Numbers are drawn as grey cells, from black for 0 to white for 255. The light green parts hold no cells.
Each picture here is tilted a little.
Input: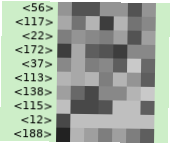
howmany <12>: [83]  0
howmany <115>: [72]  2
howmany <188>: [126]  2
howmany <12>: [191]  6
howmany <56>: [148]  4
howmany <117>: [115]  2
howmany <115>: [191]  3

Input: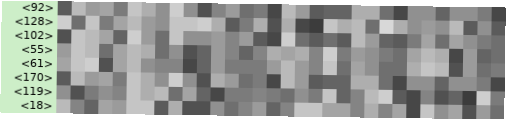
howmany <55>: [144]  2
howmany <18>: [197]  5
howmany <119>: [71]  2
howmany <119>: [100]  3

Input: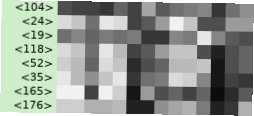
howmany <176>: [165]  1
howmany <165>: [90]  1
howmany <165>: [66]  2
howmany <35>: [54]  2
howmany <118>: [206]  0

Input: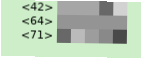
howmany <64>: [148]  5
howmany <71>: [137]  1
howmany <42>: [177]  0
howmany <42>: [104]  1

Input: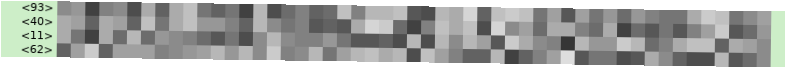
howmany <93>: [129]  4
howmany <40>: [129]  5
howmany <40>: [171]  8
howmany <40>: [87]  5
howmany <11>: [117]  3
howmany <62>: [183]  7

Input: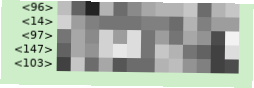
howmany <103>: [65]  2
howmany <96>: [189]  1
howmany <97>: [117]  3
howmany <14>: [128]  4

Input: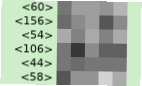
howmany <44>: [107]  1
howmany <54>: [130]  2
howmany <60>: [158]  2
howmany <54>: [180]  0

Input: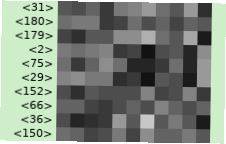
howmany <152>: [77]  5
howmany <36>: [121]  1
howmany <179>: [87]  3
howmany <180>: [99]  2
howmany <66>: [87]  0
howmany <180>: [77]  1

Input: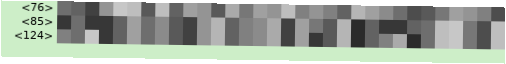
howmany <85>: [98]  4
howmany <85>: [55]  5
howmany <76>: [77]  2
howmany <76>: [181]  1

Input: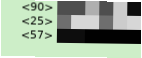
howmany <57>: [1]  4
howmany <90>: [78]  3
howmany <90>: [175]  1
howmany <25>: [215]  3
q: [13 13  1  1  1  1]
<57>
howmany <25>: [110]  2
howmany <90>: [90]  0

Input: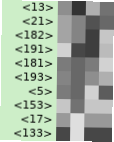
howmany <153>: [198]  3
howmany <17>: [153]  3
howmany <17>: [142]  0
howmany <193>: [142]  1
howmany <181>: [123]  2
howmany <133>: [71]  3

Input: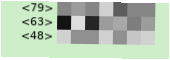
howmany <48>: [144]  3
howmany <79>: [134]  4
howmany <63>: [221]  1
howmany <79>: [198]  0

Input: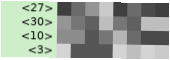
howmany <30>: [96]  2
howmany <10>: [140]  2
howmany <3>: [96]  0
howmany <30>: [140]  0
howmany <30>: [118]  2
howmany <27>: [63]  3
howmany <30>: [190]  3

